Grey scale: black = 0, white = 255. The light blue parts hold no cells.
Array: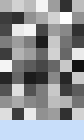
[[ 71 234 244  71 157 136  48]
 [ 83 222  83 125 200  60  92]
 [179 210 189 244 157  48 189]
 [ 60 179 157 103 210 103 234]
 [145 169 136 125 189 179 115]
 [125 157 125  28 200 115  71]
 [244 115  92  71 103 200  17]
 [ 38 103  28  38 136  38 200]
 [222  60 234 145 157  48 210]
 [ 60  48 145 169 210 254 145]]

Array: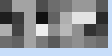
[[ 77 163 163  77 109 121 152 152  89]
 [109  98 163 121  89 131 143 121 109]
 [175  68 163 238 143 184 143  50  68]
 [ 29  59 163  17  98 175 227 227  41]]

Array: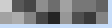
[[162 172 131  70  36 151  79  58 131]
 [206  88  70 142 109 162 119 119  98]]

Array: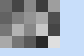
[[118 179 136 200  69]
 [ 98 127 148 169  79]
 [169 118  89  41 223]
 [109  69 136  60 158]]

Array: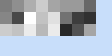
[[204 194 235 184 235  39  82 165]
 [125 143 174 204 165 154 154 104]
 [134  72 254 194 224 114  61  49]]

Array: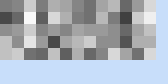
[[193 204 113 104 193  95 175 104 133 216 164 113 216]
 [142 154 204 133 154 133 164 154 154 142 104 164 193]
 [193 142 228 154  73 164 184 204 142 142  83 175 175]
 [124 133 204 124 175 164 133 113 164 184 104 154 216]
 [ 73 104 248  95 216 175 124 113 184 124  64 204 239]]

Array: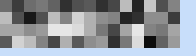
[[ 89 210 188 131  71 176  89 142 154  48 120 219  13  98 154]
 [165 165 142 154 230 230 219 176 120  71 165 230 131 120 165]
 [188  80  24  80 188 131 210 176 142 131  36  48 142 142  60]
 [109  60 109 120  98  48  80  89  48  71 188  36 198  80 131]]

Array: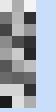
[[ 27 222 173]
 [212 212  49]
 [162 203  38]
 [ 68 191 151]
 [118 182  49]
 [232 173 243]
 [ 86 162 191]
 [106  97 106]
 [139  77  49]]

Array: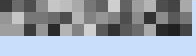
[[149 198 119 119 107  78 180 130 149 130  78 140  50 140  89 119]
 [158 158  59 149  41 180 130 207  89  50  89 107 169  41  32  68]
 [ 59 107  78 140 198 189 169 119  98 207  98 158 180  78  68 169]]
